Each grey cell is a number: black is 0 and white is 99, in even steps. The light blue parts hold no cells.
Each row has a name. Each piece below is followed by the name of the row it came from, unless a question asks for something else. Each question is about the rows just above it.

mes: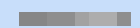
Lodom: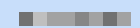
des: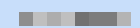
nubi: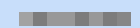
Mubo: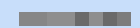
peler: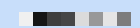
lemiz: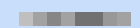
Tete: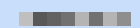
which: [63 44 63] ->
Lodom
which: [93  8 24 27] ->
peler
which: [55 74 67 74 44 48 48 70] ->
des
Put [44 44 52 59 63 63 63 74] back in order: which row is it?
lemiz
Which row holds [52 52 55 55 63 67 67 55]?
mes

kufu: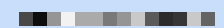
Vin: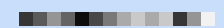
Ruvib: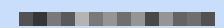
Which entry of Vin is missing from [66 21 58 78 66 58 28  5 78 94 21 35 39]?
[47]
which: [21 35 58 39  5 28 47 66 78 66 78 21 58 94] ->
Vin
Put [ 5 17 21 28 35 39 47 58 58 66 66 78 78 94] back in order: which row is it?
kufu

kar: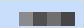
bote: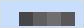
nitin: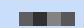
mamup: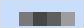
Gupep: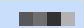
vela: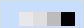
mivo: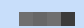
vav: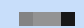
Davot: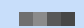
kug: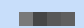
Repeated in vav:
[57]
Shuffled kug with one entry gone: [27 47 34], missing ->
[37]
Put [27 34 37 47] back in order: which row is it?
kug
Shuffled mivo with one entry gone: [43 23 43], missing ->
[40]
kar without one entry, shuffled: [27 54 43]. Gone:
[31]
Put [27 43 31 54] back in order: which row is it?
kar
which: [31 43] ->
kar

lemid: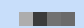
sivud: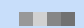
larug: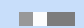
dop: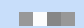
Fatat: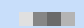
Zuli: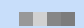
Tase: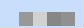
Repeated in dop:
[59]
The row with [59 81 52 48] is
Zuli

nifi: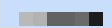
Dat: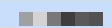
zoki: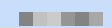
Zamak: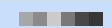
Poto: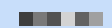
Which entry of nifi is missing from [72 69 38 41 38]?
[11]
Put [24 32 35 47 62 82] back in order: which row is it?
Dat
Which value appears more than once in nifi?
[38]

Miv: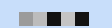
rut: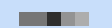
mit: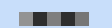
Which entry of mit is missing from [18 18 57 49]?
[46]
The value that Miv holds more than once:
[7]
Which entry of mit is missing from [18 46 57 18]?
[49]
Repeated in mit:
[18]
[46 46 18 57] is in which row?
rut

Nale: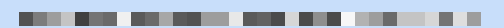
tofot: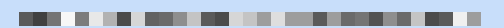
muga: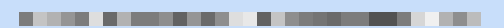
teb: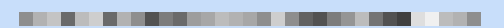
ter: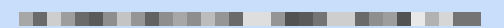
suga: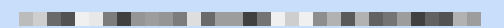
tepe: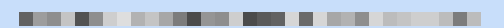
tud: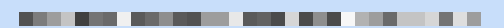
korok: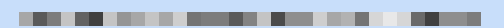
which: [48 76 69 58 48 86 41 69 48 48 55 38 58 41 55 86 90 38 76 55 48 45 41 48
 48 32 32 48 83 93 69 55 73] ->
muga
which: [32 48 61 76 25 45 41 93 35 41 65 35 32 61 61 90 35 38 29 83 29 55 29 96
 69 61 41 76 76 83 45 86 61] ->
Nale
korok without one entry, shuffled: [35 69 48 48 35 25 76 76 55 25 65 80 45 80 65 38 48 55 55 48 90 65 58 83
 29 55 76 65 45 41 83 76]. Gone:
[51]
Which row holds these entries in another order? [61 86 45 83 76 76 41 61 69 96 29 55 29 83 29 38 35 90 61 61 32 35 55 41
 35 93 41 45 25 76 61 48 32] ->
tud

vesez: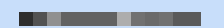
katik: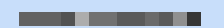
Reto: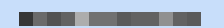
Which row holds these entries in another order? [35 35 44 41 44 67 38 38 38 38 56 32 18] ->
vesez
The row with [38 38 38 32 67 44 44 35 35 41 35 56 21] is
katik
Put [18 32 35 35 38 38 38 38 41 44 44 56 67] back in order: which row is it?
vesez
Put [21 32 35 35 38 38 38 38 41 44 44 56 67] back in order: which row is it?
Reto
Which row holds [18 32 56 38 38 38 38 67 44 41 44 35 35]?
vesez
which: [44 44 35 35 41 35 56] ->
katik
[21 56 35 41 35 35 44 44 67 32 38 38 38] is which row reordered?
katik

